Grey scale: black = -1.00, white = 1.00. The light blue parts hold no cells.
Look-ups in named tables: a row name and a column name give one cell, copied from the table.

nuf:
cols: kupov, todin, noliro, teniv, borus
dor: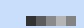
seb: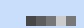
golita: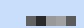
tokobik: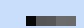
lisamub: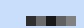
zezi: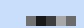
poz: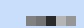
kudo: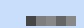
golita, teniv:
0.26
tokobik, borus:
-0.17
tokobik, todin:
-0.33
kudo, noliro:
0.07
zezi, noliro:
-0.51
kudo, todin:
-0.01
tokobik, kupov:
-0.94

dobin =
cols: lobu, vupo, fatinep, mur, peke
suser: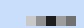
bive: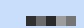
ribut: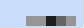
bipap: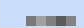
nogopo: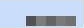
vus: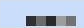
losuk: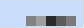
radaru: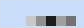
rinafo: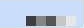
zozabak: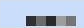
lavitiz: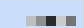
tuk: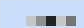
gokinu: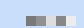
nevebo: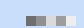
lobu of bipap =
-0.05
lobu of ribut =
0.18
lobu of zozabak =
-0.62
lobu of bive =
-0.62
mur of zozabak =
0.23
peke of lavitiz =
-0.08
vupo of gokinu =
0.13
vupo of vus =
-0.16
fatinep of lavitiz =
-0.67
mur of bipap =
-0.29
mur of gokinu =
0.06
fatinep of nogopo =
-0.21
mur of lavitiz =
0.59

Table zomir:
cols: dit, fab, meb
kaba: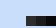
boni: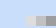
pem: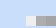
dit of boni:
0.73
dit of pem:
0.87
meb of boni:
0.23
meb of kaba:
-0.93
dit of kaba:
-0.65
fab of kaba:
-0.78
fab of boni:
0.51
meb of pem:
0.29
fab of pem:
0.36

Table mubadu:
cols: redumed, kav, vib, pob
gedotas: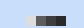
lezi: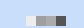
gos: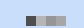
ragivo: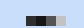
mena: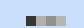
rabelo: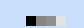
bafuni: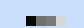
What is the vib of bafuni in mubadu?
-0.04
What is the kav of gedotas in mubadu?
-0.27
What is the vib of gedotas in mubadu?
-0.51
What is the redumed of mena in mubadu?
-0.58
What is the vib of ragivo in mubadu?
-0.34
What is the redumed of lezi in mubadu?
0.86
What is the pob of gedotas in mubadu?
-0.67
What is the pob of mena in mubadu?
0.42
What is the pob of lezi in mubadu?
-0.33
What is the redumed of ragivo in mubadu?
-0.64
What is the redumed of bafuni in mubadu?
-0.93
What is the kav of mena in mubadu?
0.37
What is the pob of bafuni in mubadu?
0.69
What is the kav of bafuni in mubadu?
-0.12
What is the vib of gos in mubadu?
0.18
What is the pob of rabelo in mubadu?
0.78
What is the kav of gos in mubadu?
0.42
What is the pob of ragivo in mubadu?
0.52
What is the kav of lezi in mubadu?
0.25
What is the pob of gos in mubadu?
0.30
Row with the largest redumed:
lezi

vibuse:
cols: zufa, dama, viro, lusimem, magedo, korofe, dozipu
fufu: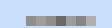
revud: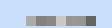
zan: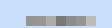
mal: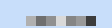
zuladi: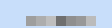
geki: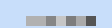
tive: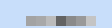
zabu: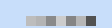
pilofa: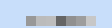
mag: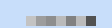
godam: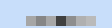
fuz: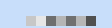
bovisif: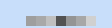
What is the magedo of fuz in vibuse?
-0.12
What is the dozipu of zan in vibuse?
0.47
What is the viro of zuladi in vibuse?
0.49
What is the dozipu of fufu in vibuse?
0.37
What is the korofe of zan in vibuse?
0.16
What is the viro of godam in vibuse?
0.31
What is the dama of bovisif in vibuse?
0.32
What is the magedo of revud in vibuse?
0.18
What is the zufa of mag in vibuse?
0.53
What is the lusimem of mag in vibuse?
0.46
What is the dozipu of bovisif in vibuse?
0.63
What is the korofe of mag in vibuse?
0.47
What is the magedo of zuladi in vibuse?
0.12
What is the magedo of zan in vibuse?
0.10
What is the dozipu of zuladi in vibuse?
0.47
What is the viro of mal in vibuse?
0.13
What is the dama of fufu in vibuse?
0.23

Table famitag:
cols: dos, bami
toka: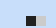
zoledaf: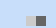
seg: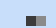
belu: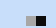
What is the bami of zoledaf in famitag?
-0.21
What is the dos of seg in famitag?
-0.54
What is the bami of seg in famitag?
0.08
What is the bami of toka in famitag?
0.59
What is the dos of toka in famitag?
-0.74
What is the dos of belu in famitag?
0.31

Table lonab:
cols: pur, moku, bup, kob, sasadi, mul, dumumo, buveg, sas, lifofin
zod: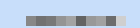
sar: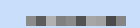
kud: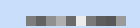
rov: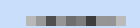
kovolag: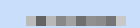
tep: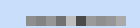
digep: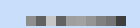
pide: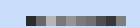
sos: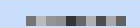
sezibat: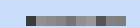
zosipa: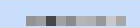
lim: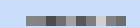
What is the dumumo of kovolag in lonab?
0.13
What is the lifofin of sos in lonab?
-0.24
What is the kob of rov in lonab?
0.17
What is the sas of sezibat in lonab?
0.01
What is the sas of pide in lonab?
-0.57
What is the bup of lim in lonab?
-0.40

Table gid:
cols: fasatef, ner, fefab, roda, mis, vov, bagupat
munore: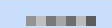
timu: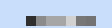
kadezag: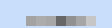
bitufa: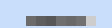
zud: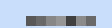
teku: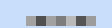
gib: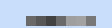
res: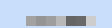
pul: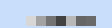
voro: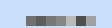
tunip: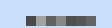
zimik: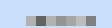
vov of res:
-0.18
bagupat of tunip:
-0.22
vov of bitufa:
-0.11
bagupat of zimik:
0.00
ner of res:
0.17
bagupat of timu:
-0.10
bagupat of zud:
-0.18
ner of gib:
-0.32
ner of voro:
-0.28
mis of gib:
0.25

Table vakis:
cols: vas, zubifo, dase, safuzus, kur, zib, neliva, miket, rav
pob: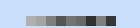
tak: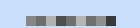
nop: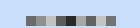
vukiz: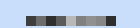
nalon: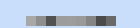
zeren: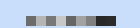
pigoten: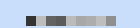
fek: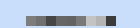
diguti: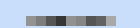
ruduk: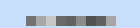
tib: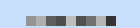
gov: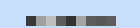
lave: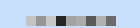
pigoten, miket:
0.49
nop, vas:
-0.16
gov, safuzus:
-0.28
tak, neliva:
-0.13
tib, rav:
-0.60
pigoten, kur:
0.47
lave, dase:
0.56
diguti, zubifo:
-0.02
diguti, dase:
-0.33
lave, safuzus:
-0.70
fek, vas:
-0.02
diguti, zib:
0.05
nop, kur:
-0.68
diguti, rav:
0.32
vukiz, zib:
0.01
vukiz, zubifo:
-0.15
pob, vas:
0.38
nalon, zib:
0.21
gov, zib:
0.29

